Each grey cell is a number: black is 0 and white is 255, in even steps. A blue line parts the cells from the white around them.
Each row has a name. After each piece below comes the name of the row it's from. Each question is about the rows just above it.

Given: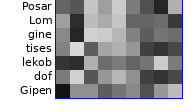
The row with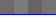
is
lekob
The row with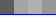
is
tises
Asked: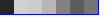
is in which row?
gine
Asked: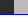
Lom

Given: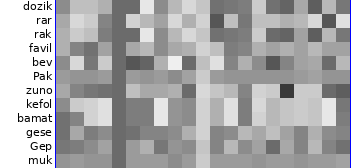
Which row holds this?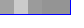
Pak
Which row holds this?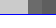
zuno
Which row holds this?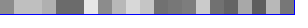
dozik
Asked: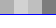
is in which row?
favil
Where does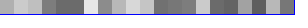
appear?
rak
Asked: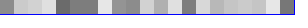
kefol

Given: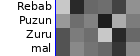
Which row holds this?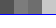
Zuru
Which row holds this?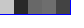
Rebab
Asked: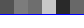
Zuru
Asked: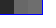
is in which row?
Rebab
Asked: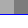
Puzun
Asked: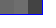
Rebab

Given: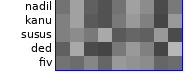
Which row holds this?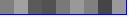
kanu
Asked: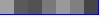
kanu
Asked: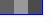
susus
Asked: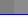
susus
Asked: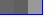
susus

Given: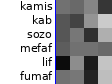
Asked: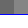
kamis
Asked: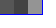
kab
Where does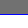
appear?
mefaf
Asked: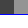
kab
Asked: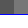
sozo
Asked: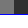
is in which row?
sozo

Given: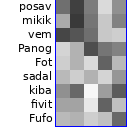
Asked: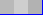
sadal
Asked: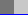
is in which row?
mikik
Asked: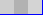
sadal
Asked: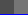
Panog
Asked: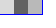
Fot

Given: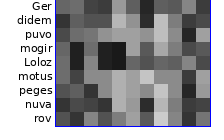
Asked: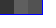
didem
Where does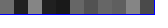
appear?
Loloz
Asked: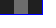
mogir
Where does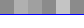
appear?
peges
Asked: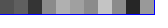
peges

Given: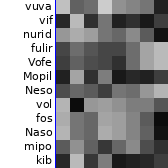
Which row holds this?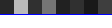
vif
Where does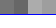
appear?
Naso
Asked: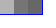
Naso

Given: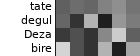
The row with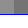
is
tate
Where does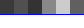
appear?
Deza
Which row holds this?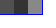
Deza
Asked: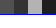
bire
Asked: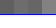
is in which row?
tate
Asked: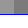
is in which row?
degul

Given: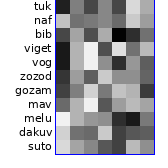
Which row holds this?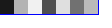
viget
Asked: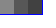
suto
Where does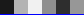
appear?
vog
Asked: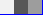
mav

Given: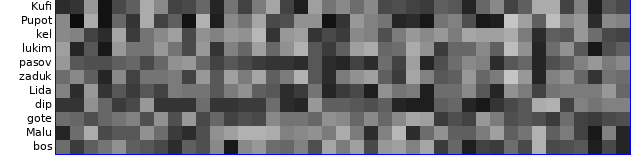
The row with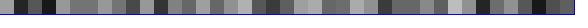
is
lukim
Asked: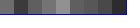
bos

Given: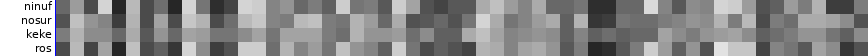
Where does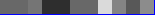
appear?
ninuf
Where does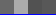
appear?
nosur

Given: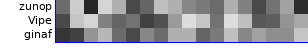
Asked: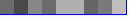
ginaf
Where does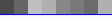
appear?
zunop
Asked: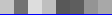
Vipe

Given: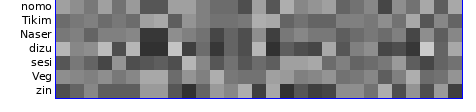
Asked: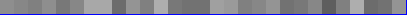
Veg
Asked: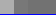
Veg
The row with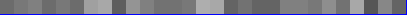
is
Tikim

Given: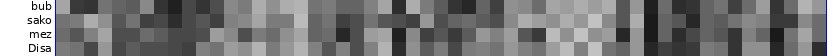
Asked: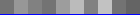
Disa
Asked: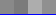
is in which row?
bub

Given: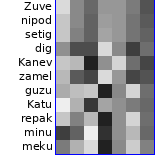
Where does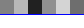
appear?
repak
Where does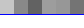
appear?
nipod
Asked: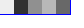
minu
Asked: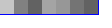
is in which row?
setig
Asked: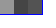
zamel
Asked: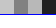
repak

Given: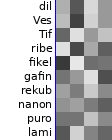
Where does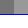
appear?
gafin
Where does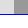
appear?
Tif
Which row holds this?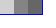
lami
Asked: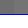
fikel

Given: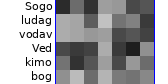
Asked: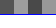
kimo
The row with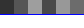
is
kimo
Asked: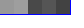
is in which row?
vodav
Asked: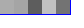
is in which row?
ludag

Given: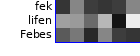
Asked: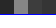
Febes
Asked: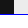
lifen
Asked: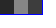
Febes
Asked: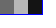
lifen
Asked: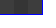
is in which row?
fek
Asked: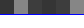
fek

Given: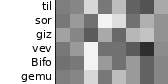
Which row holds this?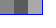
giz
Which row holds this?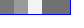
vev
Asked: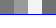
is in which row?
vev

